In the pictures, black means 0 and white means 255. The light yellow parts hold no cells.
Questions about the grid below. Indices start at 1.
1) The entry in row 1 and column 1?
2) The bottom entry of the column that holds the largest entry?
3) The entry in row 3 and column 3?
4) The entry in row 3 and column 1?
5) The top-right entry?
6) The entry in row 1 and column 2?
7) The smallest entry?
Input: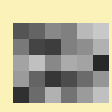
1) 84
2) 192
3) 136
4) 163
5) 200
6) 100
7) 40

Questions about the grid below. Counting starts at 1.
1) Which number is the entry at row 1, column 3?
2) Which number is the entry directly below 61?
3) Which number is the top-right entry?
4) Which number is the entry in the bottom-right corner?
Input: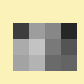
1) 135
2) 171
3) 38
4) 100

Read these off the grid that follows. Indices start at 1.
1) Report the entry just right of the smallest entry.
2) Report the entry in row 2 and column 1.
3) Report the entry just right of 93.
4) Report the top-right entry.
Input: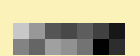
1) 45
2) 131
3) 65
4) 23

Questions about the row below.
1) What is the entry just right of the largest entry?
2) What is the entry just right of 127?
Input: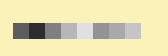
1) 147
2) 183
